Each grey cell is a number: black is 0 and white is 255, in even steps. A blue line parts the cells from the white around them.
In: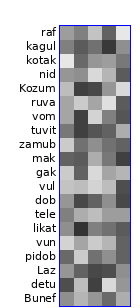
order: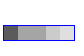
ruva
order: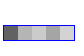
vun
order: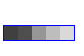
detu
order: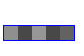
dob
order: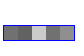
zamub
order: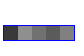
kagul
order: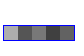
tuvit

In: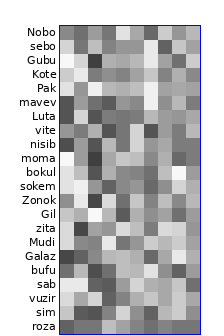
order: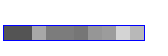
Luta
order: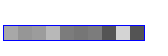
Luta

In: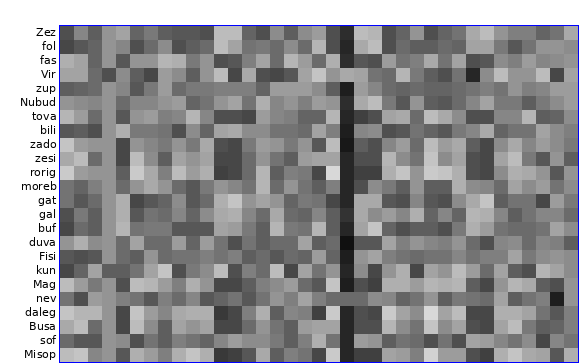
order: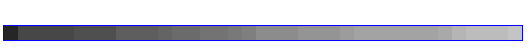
Busa
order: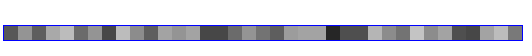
zesi
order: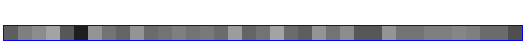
Fisi

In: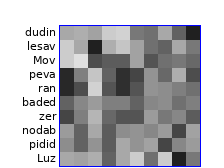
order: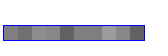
baded
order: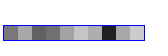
lesav
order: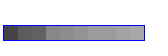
nodab
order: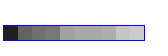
lesav
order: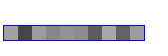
nodab
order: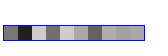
Luz
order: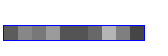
zer

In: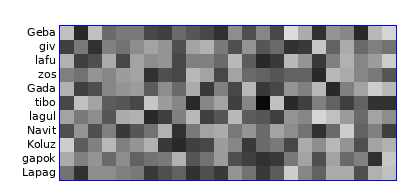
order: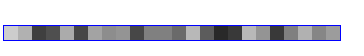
lafu
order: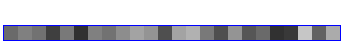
giv
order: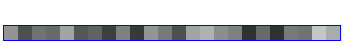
giv
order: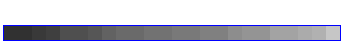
giv
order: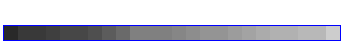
lafu

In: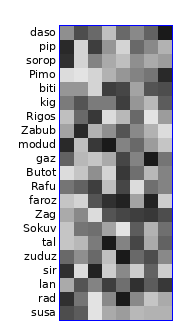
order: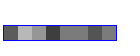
kig
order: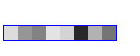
Pimo
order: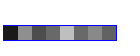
daso
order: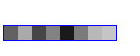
tal
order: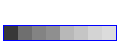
Butot

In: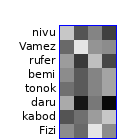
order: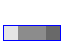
Fizi
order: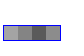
bemi
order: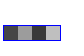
rufer
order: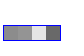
Vamez

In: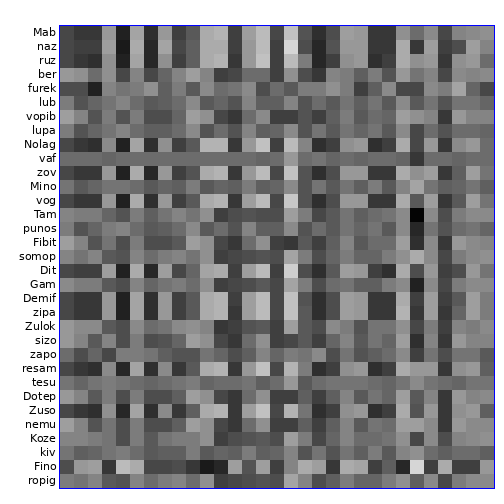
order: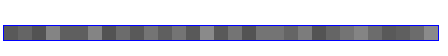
lub
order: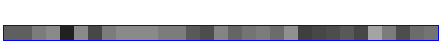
Gam
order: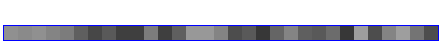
Dotep
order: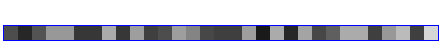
naz
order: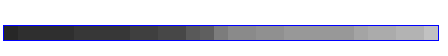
resam

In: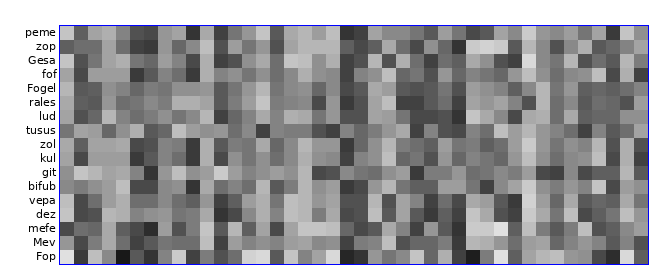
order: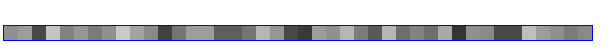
bifub
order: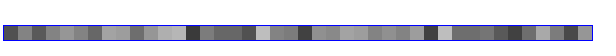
Mev

